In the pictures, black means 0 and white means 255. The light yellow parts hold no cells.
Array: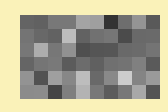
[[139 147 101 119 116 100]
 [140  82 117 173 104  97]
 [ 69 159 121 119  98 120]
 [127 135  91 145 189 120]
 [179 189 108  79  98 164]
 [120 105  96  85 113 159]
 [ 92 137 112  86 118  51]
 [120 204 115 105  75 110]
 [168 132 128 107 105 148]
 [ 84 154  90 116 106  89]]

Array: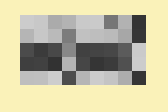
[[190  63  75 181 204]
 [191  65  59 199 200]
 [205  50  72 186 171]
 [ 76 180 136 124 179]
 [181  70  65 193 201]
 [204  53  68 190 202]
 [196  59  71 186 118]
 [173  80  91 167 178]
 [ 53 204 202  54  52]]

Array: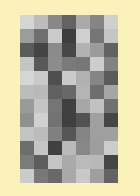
[[203 123 110 195 144 154 188 214 197  91 156 213]
 [120  93 197 188 209 197 185 202  89  68 111 188]
 [105 197  64 128 114 117  96  79 140 139 203 136]
 [169 170 185  86  63  64 104 202 122  71  62  99]
 [201 186 136 132  82 167 180 177 119 178 207 170]
 [159 184 158 159 160 193 110 133 205 155 117 133]
 [ 99  69 204 160  70 113 166  90 130  98 197 207]]

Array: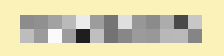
[[189 140]
 [155 144]
 [250 162]
 [156 186]
 [ 30 235]
 [191 156]
 [115 117]
 [135 223]
 [155 151]
 [152 139]
 [184 172]
 [185  73]
 [133 199]]

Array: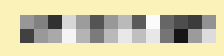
[[ 65 151]
 [153 129]
 [169  49]
 [244 215]
 [180 156]
 [123  84]
 [185 152]
 [232 186]
 [191  90]
 [231 251]
 [117 102]
 [ 21  77]
 [155  60]
 [220 146]]

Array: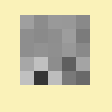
[[192 167 142 142 159]
 [ 53 192 146 138 140]
 [189 141 143 142 153]
 [121  95 152 157 152]
 [105 164 137 123 137]]

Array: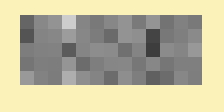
[[153 117 125  84 101]
 [130 126 129 132 136]
 [124 125 130 135 147]
 [174 149  91 156 205]
 [142 108 133 135 133]
 [132 126 141 124 121]
 [108 134 139 106 135]
 [142 135 112 147 147]
 [126 119 132 143 122]
 [ 96 135  61  68 148]
 [108 118 139 120 115]
 [135 127 133 127 129]
 [126 127 152 138 121]]
